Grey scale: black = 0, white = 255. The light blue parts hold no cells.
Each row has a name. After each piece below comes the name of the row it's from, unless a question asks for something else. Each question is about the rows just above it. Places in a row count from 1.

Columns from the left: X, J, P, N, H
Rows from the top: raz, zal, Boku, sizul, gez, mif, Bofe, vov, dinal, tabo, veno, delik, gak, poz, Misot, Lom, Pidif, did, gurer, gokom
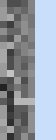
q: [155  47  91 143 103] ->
gokom
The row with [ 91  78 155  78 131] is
delik
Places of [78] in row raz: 2 3

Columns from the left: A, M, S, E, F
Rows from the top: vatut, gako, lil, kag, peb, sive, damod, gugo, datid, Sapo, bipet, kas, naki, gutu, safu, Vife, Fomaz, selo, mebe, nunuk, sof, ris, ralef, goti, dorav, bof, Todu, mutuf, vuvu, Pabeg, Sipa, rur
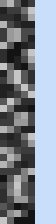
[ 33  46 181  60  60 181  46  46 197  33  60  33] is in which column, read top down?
A
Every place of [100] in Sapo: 2 5
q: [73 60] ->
ris
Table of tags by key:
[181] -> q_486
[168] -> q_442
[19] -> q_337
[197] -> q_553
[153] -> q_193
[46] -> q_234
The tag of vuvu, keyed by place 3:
q_193
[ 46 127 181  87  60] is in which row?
mutuf

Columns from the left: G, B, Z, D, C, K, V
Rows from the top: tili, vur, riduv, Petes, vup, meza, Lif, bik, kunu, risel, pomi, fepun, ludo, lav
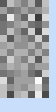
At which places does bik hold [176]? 1 3 4 6
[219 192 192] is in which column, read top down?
G
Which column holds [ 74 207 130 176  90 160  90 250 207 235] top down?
K
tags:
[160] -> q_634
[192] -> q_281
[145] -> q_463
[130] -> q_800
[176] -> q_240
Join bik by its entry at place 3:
q_240
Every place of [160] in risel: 3 6 7
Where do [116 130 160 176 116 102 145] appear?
Petes
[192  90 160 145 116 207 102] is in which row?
meza

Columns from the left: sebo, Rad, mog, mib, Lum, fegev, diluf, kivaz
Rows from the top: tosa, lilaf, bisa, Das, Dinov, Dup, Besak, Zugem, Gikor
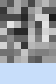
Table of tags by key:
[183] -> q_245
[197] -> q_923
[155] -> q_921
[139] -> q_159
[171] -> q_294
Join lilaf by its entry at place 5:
q_921
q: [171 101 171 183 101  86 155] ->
Gikor

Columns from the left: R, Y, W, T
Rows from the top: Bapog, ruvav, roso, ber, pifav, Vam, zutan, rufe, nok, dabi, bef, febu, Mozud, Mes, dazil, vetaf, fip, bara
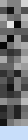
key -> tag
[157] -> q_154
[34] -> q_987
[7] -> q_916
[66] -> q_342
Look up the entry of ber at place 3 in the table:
q_916
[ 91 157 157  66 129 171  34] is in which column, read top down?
W
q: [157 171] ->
zutan
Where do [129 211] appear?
Bapog

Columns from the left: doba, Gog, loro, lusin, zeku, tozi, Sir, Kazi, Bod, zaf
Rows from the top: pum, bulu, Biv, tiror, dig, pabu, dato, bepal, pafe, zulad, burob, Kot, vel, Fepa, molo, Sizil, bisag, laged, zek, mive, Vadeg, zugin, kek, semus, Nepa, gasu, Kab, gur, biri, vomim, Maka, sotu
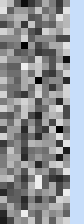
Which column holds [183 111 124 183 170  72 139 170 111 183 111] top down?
zeku
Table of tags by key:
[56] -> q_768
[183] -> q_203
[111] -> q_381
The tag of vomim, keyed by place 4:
q_768
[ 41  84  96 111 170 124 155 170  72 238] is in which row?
gur
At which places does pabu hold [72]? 9 10

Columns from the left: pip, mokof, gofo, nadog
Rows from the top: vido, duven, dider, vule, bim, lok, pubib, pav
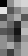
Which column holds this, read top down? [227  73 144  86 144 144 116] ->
pip
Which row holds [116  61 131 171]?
pav
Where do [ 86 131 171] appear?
duven
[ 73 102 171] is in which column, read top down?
mokof
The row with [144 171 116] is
pubib

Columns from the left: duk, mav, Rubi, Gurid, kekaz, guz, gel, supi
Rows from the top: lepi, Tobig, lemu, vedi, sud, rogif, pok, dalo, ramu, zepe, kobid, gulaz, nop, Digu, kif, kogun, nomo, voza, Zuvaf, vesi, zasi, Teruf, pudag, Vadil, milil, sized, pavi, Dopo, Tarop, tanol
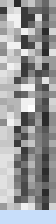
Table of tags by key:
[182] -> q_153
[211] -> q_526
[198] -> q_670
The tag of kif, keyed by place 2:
q_153
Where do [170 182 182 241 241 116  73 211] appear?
kif
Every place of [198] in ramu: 2 3 6
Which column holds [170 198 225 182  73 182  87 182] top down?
Rubi
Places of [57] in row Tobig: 1 4
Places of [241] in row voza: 2

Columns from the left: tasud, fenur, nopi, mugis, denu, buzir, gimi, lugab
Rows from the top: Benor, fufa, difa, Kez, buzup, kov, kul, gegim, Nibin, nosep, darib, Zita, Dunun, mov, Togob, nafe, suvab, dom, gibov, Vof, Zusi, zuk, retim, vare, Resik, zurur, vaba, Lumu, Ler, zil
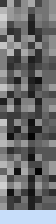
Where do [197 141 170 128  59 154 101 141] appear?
kul
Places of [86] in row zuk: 4 6 7 8
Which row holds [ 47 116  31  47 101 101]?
Ler
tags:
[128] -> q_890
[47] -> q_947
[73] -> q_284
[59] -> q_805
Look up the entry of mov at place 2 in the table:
q_947

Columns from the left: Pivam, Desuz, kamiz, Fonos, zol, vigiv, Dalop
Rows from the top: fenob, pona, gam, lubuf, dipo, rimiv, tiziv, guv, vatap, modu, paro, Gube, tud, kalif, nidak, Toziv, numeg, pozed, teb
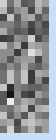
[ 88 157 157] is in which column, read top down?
Fonos
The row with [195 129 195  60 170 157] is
paro
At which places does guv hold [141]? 1 2 4 7
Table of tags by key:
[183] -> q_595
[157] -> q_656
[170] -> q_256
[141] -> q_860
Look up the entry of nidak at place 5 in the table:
q_656
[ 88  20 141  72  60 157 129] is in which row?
kalif
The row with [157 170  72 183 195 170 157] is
pozed

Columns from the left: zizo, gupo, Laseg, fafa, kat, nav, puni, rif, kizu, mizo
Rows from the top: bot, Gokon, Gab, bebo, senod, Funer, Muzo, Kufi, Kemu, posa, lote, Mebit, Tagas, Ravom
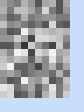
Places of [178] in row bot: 4 8
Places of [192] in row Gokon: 3 4

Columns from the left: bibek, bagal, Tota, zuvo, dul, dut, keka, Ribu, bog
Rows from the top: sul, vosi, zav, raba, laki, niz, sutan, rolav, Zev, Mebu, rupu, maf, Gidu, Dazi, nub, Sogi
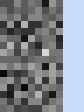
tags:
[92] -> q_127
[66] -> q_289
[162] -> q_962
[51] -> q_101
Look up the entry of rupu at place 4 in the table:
q_289
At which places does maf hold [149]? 2 8
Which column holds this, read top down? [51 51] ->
dul

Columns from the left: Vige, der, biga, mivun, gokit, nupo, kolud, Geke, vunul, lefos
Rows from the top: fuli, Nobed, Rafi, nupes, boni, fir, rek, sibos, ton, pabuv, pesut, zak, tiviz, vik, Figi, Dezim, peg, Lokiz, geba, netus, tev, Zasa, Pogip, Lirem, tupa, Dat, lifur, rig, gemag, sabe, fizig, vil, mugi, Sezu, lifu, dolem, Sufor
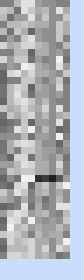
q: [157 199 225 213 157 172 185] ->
fizig
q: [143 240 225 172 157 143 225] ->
pabuv
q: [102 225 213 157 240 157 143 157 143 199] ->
vil
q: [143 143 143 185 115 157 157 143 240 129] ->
netus

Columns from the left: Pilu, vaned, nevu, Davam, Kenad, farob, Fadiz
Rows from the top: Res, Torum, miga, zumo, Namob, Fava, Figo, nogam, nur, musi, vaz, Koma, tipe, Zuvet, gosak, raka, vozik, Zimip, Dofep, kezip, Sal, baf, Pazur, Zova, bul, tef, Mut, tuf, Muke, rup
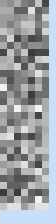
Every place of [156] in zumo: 1 3 7
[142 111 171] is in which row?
vozik
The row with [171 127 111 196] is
Res
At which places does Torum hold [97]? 3 4 6
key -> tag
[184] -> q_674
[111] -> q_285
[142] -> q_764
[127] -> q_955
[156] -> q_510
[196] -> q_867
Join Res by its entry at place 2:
q_764
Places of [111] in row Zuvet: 1 3 6 7
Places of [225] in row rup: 2 3 6 7

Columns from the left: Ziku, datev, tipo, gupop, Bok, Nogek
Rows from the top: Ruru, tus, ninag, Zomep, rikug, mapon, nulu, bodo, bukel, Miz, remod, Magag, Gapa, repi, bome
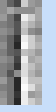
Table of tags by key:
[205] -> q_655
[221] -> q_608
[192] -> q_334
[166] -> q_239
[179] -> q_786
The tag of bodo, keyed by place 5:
q_786
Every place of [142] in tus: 1 3 4 5
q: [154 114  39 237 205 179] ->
bome
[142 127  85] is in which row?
rikug
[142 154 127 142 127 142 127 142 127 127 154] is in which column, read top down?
Ziku
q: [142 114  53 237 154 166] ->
repi
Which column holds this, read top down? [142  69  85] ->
tipo

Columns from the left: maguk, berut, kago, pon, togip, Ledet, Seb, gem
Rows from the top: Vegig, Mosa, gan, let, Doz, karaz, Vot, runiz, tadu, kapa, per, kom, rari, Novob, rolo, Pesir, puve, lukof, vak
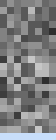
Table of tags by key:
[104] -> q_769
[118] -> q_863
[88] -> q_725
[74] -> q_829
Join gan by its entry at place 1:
q_725
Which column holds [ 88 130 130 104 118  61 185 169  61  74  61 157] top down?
maguk
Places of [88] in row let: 1 5 6
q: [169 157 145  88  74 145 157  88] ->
Pesir
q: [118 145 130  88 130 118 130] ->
runiz
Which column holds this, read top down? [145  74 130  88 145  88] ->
pon
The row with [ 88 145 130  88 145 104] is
gan

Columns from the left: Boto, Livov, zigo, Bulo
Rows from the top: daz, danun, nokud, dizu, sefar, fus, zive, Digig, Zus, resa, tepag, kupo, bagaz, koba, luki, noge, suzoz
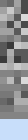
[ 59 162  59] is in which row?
Zus
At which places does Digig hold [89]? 1 3 4

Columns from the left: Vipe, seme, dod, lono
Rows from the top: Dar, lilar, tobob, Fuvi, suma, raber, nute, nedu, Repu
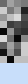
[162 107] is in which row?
nute
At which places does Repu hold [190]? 1 3 4
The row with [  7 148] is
suma
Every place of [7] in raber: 3
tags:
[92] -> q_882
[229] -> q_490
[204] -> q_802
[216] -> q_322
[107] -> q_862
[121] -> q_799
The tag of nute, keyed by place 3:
q_862

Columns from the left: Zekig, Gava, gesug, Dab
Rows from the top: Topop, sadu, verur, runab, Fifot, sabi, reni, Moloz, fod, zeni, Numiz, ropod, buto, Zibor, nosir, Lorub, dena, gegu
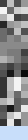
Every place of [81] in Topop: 3
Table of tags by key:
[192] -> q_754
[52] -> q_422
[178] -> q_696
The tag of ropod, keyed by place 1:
q_422
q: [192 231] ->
dena
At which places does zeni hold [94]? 1 3
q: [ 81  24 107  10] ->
Numiz
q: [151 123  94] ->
fod
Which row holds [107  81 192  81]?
Fifot

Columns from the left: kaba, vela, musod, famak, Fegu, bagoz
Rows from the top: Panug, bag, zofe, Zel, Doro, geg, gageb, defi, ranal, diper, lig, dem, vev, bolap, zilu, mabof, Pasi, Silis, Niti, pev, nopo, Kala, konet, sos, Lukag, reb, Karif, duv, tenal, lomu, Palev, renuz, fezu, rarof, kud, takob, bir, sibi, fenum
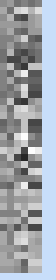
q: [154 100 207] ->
sibi
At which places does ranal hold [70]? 2 3 5
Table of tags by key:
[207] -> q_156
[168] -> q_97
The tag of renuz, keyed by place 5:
q_156

